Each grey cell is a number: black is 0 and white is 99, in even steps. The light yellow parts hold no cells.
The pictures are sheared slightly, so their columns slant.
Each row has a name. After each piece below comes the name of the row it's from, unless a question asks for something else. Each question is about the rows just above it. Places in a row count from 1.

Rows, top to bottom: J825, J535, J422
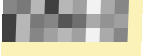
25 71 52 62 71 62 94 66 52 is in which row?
J422
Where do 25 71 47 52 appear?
J535

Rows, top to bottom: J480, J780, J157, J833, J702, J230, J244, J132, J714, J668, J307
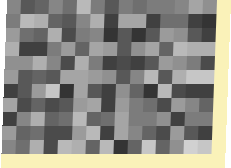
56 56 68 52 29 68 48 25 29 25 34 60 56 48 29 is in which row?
J702
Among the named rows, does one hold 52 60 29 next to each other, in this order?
no
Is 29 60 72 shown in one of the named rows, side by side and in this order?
yes
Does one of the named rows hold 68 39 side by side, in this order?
yes

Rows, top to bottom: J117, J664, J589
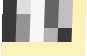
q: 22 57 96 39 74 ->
J664
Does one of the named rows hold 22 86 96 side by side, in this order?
yes
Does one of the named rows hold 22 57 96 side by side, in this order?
yes
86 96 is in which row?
J117

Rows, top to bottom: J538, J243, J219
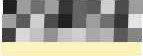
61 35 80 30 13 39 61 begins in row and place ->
J243, 1
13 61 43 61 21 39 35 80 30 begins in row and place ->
J538, 1
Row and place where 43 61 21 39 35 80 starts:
J538, 3
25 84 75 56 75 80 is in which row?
J219
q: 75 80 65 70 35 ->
J219

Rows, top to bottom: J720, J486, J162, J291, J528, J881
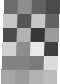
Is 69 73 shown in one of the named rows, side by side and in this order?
yes
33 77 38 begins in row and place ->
J486, 2

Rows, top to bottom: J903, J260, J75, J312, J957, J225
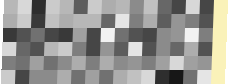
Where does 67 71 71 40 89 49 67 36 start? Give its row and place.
J260, 5
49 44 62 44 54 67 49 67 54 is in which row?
J957
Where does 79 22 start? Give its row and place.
J260, 2
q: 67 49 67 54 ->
J957
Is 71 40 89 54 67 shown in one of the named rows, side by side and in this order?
no
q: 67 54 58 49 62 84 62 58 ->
J957
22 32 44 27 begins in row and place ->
J75, 1

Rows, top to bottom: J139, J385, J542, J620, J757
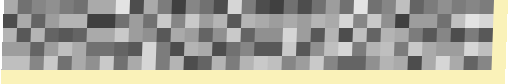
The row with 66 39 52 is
J757
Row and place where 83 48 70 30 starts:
J757, 11
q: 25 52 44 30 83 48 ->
J139
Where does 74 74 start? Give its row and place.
J757, 1
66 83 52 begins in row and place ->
J385, 24

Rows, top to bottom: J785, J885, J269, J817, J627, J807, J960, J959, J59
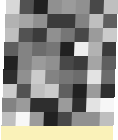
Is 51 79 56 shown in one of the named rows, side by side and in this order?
no
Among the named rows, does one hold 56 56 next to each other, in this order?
yes
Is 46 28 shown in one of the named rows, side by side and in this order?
yes
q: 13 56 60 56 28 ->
J785
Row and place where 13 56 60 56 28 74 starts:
J785, 3
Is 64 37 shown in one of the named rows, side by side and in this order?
yes
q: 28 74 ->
J785

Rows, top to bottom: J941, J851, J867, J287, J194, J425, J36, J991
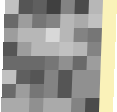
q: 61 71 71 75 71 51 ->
J287
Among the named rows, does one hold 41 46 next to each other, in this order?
yes
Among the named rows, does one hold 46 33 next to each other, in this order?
no
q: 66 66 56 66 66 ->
J991
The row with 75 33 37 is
J941
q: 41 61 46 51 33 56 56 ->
J36

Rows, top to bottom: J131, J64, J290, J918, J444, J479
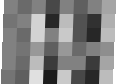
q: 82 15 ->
J64
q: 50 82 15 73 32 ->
J64
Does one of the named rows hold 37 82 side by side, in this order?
no

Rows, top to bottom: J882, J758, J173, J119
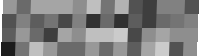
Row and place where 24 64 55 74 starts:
J173, 4
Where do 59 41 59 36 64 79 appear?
J119
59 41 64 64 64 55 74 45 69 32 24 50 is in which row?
J882
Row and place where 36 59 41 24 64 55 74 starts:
J173, 1
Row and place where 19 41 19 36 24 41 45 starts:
J758, 7

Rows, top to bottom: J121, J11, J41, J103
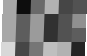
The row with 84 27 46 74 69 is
J103
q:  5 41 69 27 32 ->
J121

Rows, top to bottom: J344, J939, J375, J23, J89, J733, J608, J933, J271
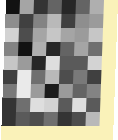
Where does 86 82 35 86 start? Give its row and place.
J933, 3
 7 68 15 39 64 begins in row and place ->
J23, 2
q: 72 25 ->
J939
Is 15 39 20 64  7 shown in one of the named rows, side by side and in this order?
no
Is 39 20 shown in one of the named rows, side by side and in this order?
no
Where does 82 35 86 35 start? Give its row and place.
J933, 4

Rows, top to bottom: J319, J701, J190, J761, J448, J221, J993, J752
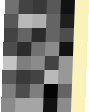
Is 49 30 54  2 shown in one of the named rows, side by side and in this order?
no
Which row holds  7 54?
J752

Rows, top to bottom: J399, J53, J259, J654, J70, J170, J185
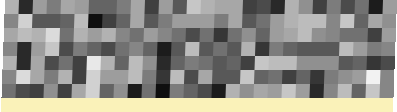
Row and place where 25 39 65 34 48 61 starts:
J53, 8
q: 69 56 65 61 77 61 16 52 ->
J185
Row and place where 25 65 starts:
J185, 5
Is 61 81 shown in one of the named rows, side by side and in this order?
no
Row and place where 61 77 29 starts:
J654, 3

